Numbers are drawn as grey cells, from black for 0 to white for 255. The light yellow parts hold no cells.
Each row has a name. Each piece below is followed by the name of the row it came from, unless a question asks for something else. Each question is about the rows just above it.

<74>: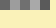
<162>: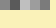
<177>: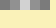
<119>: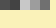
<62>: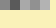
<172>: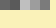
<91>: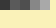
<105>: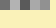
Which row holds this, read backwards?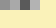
<105>
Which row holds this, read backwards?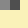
<91>
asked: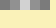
<177>
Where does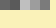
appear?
<172>
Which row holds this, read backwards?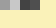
<119>

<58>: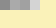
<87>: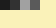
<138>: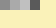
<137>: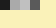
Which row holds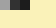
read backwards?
<87>
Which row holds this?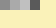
<138>
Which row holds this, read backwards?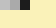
<137>

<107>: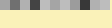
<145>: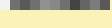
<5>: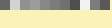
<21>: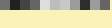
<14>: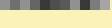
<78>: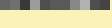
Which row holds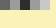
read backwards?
<21>
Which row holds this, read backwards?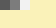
<5>
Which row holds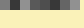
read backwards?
<14>

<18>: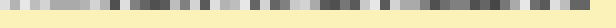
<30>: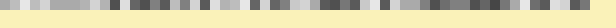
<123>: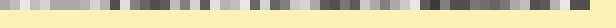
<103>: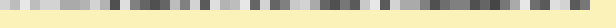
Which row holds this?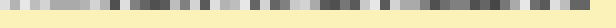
<18>
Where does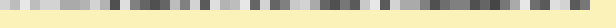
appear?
<103>
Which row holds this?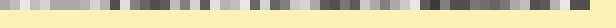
<123>
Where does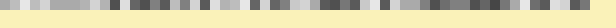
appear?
<30>

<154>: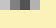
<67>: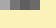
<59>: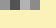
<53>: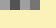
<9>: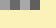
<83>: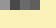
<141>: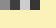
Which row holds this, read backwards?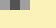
<53>
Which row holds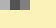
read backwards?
<154>
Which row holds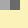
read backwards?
<9>
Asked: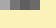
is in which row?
<67>

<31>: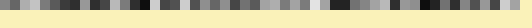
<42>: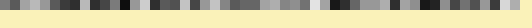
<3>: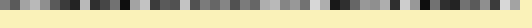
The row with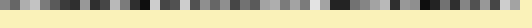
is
<31>
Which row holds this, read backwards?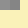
<42>
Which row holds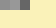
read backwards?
<3>
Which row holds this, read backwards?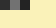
<31>
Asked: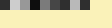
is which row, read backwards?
<42>

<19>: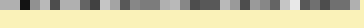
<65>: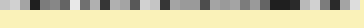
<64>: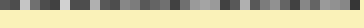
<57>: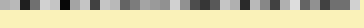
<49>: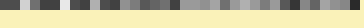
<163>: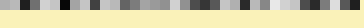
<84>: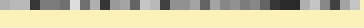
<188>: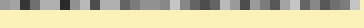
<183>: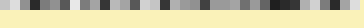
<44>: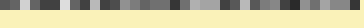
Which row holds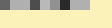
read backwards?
<188>
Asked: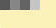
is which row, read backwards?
<188>
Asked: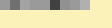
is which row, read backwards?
<183>
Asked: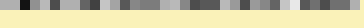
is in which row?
<19>
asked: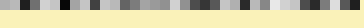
<163>

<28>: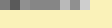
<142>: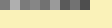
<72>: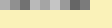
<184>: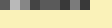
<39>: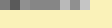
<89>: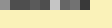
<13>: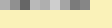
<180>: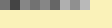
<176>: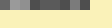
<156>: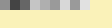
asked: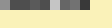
<89>
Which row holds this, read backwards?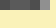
<176>

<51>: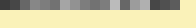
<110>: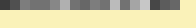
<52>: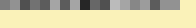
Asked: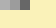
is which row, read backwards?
<51>
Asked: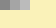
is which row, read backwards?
<52>
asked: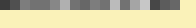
<110>
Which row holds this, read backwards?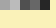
<52>
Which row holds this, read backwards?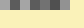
<52>
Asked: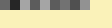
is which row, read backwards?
<52>
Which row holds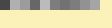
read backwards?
<51>

